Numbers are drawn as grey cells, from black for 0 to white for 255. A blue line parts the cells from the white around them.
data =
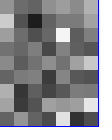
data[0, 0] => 147
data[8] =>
[99, 149, 99, 75, 226, 50, 78]
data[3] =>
[114, 103, 126, 72, 130, 95, 85]
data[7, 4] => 151
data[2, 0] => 158
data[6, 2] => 95
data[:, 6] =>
[177, 162, 127, 85, 200, 82, 121, 231, 78]
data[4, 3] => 142
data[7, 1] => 59
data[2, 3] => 103
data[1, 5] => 123
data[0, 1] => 108
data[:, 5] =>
[139, 123, 93, 95, 161, 88, 124, 159, 50]
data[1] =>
[204, 82, 29, 98, 123, 123, 162]
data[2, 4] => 245
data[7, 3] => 160

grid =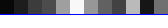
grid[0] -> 8
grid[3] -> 76
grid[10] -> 22

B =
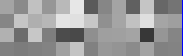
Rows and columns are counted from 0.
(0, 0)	164
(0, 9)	96
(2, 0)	177
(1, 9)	193
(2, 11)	150
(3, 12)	131
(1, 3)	183
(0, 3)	150
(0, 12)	116
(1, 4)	228
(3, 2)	128
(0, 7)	134
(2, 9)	164
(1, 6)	199
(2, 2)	199
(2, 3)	126
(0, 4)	185

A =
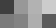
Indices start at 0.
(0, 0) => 63
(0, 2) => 178
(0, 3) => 204
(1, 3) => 91

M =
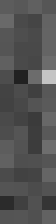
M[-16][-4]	92
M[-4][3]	101
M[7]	[66, 72, 84, 90]
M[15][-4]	84
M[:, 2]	[96, 69, 74, 73, 71, 108, 64, 84, 59, 61, 60, 80, 68, 76, 81, 80]
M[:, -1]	[86, 99, 100, 100, 108, 196, 88, 90, 104, 89, 110, 85, 101, 83, 53, 98]
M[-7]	[77, 85, 61, 89]
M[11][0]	97
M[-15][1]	74

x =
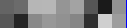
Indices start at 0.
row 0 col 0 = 100
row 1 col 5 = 134
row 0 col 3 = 183
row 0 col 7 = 26
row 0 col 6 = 86

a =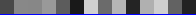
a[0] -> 73
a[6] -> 208
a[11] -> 207
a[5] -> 25
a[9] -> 36

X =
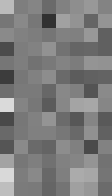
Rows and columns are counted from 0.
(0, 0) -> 187
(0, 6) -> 152
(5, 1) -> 119
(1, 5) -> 147
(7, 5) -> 164
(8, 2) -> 129
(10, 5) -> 128
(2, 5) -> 128
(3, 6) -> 103
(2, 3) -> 117
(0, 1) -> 126
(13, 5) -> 160
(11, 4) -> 129
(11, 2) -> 127
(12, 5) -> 171
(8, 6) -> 133
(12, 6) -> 167
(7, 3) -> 91
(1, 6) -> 101
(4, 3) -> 121
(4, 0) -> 118
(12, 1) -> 125
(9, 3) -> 128
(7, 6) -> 167
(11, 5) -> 133
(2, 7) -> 96
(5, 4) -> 106
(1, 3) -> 49
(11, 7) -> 114
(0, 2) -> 133
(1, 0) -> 118

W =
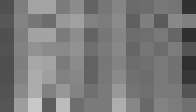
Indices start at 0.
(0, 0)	80
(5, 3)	159
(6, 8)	152
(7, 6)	122
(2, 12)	102
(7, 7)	122
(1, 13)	128
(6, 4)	151
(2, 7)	118
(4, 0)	79
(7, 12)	124
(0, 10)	109
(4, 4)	123
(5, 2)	172
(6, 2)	172
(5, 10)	109
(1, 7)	124
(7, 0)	85
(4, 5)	139
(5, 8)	138
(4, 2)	167
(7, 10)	105
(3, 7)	122
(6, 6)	112
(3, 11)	108
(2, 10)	111
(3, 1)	130
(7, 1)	157
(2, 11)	121
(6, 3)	129
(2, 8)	133
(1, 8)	139

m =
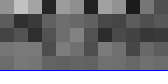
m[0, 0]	146
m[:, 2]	[164, 58, 46, 121, 117]
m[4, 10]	112
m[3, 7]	123
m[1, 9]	92
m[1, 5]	104
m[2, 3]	82
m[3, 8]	112
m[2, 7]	44
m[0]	[146, 193, 164, 37, 155, 142, 33, 161, 146, 27, 119, 79]
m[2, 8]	74
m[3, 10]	104
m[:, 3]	[37, 97, 82, 77, 100]
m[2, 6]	82
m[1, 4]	110
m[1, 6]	96
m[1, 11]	88
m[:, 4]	[155, 110, 110, 124, 97]
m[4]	[108, 120, 117, 100, 97, 100, 98, 113, 111, 103, 112, 108]
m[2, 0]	68
